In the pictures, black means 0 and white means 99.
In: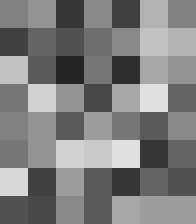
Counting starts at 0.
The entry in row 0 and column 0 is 50
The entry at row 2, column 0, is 75
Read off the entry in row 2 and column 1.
35
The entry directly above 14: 32
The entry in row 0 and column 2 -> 21
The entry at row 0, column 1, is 57
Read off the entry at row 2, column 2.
14
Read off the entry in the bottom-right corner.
61
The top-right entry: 50
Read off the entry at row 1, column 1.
39
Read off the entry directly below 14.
57
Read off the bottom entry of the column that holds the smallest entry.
53
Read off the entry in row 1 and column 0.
25
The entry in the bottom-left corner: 32
